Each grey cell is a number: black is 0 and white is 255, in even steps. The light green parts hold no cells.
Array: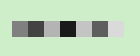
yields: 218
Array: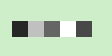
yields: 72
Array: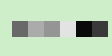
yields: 57
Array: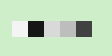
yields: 65
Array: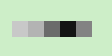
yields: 131
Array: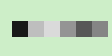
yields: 133
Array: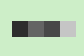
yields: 197
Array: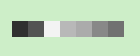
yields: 113
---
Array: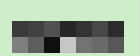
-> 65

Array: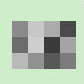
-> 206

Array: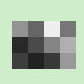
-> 75

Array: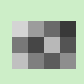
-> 70

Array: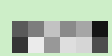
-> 125

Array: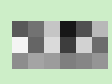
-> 101

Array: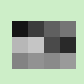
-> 197
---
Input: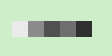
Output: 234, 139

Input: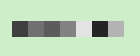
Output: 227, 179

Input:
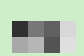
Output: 223, 215

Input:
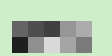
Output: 217, 172

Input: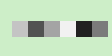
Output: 241, 196

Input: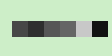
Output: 200, 101

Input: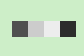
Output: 237, 204

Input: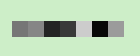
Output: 204, 155

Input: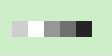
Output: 253, 206
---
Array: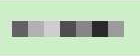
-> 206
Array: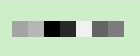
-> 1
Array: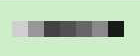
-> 66
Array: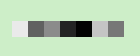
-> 139
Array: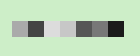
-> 220
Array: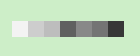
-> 189
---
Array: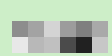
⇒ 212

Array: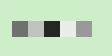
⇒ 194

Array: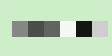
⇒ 206

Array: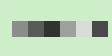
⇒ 159

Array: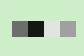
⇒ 160

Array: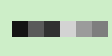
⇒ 155

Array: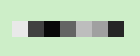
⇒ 189
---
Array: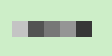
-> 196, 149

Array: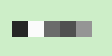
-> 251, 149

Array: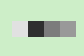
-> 225, 153

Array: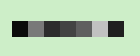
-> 193, 121

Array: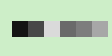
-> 218, 167

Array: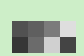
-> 222, 208

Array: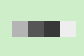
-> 238, 180

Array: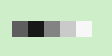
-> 247, 202
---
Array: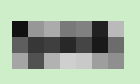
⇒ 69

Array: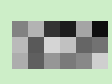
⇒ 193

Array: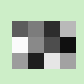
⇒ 137

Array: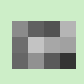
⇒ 195

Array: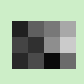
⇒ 48

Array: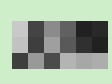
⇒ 89

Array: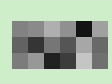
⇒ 85
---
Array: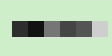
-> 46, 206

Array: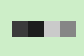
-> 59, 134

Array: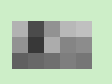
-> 178, 118

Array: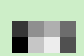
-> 54, 80

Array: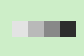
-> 227, 45

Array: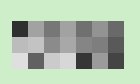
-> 47, 68

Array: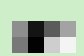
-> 142, 244

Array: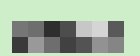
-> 118, 133

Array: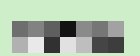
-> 110, 61
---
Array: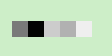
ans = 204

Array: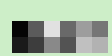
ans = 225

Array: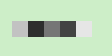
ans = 118

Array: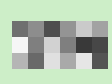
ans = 78

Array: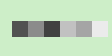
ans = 65

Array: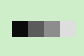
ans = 141

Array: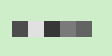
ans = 55

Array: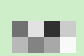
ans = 48

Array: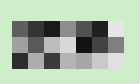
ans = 26

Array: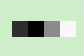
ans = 139
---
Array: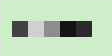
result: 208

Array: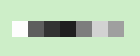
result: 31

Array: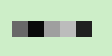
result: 10

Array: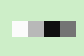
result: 251

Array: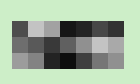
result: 14

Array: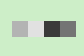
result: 179

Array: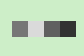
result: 118
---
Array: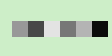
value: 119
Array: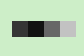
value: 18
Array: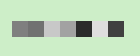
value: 43
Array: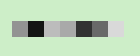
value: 50
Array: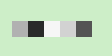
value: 246
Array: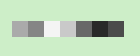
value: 104
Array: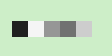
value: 150
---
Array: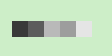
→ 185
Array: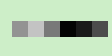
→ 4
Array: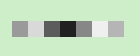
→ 135
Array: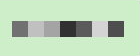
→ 91
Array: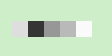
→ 151
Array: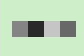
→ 41
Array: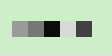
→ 12
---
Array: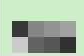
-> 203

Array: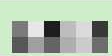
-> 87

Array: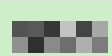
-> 144

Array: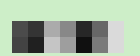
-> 67

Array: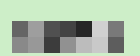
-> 137

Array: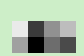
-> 160

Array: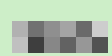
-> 192

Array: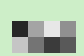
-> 197

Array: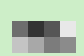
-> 196

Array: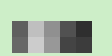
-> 103
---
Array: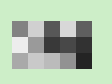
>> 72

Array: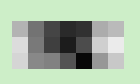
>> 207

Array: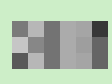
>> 158

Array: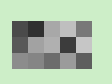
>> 60

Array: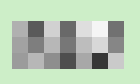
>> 216

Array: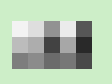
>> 167

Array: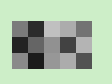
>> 66

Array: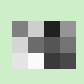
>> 85

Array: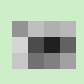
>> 32

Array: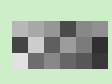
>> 123
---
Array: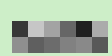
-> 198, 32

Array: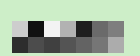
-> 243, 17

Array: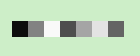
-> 249, 13

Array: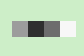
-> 247, 47

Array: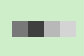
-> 212, 63

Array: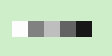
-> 253, 23

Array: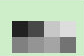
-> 221, 33

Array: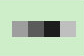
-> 191, 29

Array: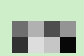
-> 221, 7
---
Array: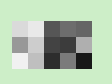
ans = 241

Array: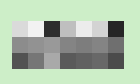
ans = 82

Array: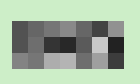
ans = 131

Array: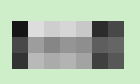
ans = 51

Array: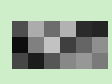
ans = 70

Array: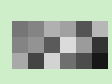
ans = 169

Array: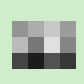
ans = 69

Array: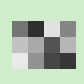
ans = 233
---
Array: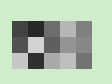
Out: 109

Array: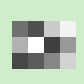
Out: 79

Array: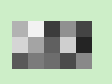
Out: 60

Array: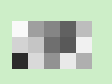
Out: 133

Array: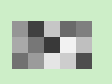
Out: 198

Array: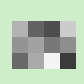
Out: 99

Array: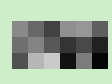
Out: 143
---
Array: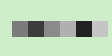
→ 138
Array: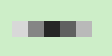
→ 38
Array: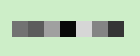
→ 160
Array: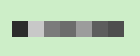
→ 123
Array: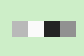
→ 36
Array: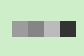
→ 187
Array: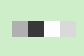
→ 253
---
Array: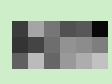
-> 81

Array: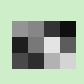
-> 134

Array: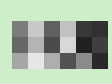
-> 193

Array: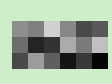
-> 135

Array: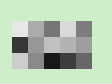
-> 118

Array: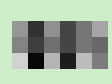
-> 69

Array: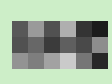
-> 175
